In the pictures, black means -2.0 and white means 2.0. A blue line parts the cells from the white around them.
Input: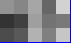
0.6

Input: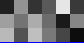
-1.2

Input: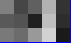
-0.5

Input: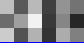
0.9

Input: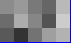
-0.1

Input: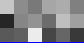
-0.1

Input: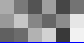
-0.7

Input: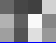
-1.0
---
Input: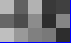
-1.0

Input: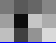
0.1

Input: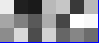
0.9

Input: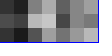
0.5

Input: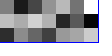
2.0

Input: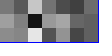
-0.3

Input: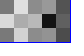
-0.7

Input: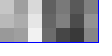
0.0
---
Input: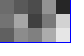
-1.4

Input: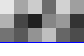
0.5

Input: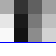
0.5

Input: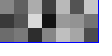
1.1

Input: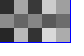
0.5

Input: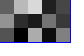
-0.9

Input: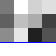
1.5

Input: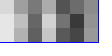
0.2

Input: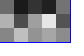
-0.2
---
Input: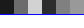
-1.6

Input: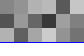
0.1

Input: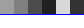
0.5

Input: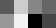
-0.6

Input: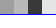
0.5

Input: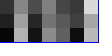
-1.2

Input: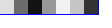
1.5

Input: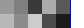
0.4

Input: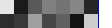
1.6
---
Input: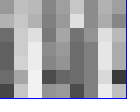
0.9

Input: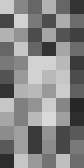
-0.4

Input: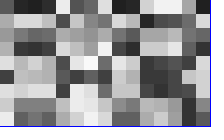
-1.5

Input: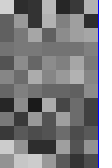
-1.2

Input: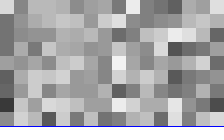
0.9
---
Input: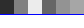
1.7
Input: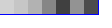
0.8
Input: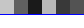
-1.6
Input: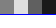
-0.5
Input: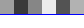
0.1
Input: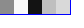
-1.7
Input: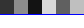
-1.7
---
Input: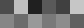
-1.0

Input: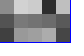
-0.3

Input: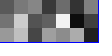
-1.8

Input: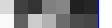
-1.5

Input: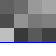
-0.1

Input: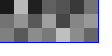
0.1

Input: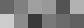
-0.7

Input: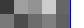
1.2

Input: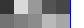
-0.7

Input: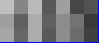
-0.2
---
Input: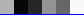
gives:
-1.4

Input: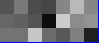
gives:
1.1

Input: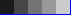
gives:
-0.2

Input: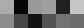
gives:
-1.7

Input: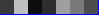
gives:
-1.8

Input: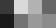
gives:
0.4

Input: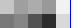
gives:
-0.7

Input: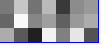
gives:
-1.5

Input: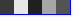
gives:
-1.5

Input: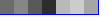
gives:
-0.6
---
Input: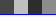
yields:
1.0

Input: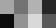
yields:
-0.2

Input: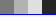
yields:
0.8

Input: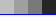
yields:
0.5

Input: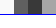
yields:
-0.5

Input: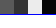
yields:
-1.2

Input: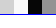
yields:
1.9

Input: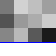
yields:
1.3

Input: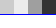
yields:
1.7

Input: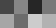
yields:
0.1
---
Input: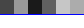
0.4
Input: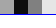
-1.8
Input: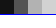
-0.7
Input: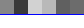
-1.1
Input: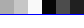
1.1
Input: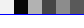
-1.9
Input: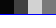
-1.0
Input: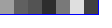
-0.5
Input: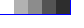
0.8
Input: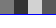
-1.2
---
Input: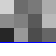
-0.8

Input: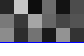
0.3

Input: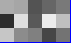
-0.9

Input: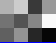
-1.4

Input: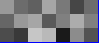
0.2

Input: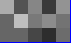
-1.3

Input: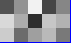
0.9

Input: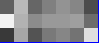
-0.2

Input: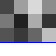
-0.4

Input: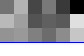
0.2
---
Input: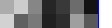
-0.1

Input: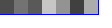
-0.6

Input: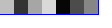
0.6

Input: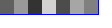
-1.2

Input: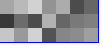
1.3

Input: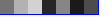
1.3
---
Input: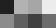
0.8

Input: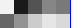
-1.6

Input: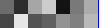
-1.3

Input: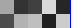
-1.2

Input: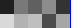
-0.1

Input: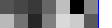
-0.9
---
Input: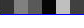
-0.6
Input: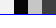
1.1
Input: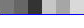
-1.2
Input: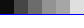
-0.3
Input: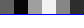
0.5
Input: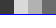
0.8
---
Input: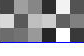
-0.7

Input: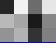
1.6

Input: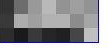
0.3

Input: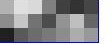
-0.9

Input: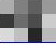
0.4

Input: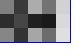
1.3

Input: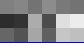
-0.2

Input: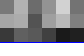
-0.2
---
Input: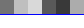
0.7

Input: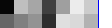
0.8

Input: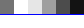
-1.7

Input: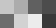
-1.1

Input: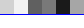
0.6

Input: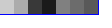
-0.6

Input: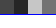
-0.2
